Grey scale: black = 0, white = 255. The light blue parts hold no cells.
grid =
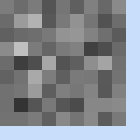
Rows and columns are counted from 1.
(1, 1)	124
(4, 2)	192
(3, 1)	96
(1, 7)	128
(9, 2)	114
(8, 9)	138
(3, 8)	111
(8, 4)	121
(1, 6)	95
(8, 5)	86
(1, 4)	84
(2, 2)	155
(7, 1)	113
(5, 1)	108
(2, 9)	109
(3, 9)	91
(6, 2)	114
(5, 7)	142
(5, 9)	112
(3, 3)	110
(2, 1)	107
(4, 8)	78
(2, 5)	121
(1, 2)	108
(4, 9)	106

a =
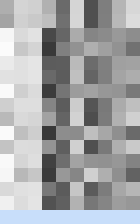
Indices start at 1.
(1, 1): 174
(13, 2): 184
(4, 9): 146
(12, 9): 151
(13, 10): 98
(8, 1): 207
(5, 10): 162
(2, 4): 190
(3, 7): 133
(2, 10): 220
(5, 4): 92
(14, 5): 91
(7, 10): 121
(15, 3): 228
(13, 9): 143
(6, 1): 225
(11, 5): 95
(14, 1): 217
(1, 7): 80
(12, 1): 249
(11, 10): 201
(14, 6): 198
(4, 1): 251
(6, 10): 173
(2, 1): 164
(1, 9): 181
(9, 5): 100
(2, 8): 127
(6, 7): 100
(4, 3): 212
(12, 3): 222
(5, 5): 93
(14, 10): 182
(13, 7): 208
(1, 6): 213
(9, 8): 123
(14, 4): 120

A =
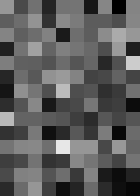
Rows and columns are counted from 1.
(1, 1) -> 151
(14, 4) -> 63
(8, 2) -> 84
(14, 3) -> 150
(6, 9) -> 99
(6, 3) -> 88
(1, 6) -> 116
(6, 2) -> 109
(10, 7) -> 54
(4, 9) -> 155
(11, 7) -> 150
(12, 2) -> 72
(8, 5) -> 66
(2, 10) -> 134
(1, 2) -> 74
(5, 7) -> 102
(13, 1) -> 74
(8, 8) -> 57
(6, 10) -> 68
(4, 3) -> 161
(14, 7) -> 107
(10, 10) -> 107
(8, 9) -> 62
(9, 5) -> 85
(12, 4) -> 51
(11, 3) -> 136
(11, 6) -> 150
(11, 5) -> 231
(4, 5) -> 128
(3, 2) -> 95
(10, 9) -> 8
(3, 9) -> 171
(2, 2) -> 109
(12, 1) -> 62
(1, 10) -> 132
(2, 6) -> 123

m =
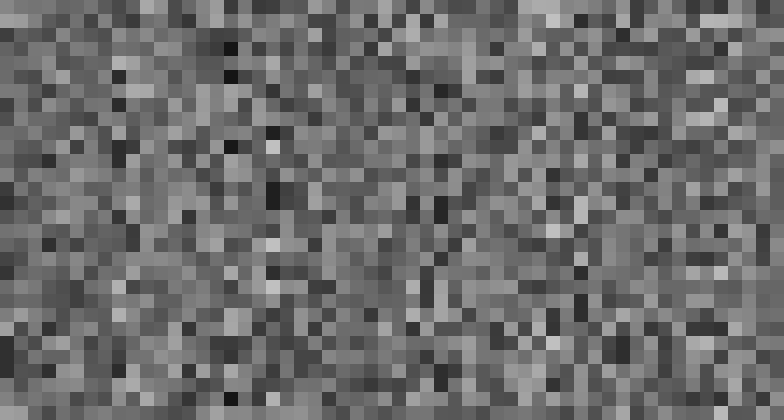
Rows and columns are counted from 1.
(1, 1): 134
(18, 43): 81
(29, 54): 99
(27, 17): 167
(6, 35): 76
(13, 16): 92
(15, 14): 140
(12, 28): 118
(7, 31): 114
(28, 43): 79
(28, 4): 128
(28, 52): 111
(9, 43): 121
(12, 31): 111
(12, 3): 75
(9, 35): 123
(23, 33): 142
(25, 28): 117
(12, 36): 104
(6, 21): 111
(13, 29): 85
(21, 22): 145
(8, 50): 81
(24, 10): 124
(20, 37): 95
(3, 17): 68
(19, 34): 138
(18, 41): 72
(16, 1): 84
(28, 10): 170
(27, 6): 152
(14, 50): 161
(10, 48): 76
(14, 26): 91
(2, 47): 134
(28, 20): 75
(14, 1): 60
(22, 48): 84
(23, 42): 46
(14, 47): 114

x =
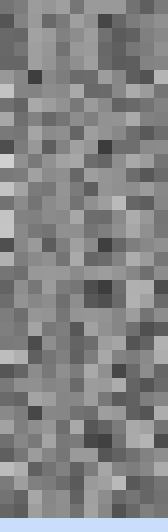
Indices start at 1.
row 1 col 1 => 116
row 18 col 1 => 79
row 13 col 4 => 139
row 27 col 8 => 144
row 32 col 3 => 121
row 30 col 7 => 110
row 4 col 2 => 117
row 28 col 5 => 136
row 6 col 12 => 181
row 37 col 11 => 127
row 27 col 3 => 140
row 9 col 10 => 170
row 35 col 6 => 90
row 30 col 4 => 135
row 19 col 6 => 170
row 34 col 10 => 125
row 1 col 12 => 122
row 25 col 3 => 76
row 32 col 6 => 123
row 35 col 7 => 154
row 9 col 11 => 129
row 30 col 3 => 71
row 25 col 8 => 158
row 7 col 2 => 132
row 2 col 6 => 159
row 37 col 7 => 162
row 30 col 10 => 96
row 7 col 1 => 195
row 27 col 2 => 101
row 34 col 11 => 135
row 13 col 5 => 143
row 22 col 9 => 106
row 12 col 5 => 162
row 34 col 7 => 125
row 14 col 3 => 123
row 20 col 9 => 149
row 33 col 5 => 118
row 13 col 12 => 107

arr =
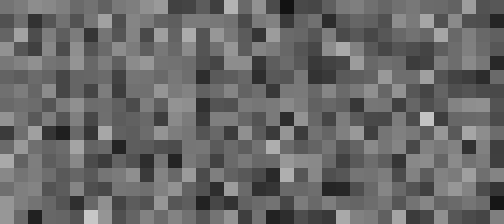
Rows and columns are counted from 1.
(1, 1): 116
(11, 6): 164
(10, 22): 60
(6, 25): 90
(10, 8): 167
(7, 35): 75
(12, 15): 108
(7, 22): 122
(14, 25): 39
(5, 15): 81
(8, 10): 75
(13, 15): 75
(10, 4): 53
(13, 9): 123
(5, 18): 141
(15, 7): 103
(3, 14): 172
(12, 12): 116
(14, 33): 151
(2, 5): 114
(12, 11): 45
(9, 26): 90
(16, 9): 80
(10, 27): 63
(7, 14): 131
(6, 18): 104
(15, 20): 115
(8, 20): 122
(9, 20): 122
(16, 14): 113
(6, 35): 44
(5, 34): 138
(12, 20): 107
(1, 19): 146
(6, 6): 101
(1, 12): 154
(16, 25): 169
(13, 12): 132
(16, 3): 33
